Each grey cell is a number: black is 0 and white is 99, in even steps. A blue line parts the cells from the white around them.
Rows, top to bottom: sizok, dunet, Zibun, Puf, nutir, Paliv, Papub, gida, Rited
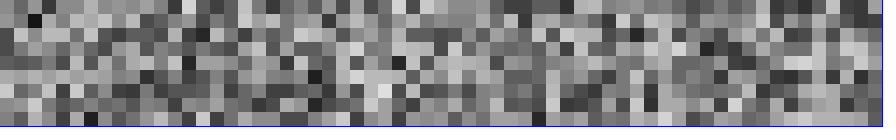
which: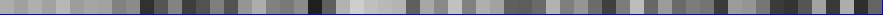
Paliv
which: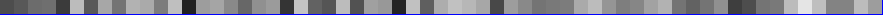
nutir
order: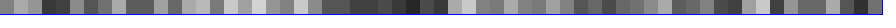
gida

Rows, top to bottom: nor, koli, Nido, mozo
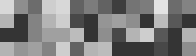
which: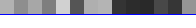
mozo
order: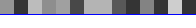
koli
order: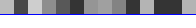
koli
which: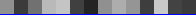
koli
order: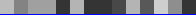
Nido

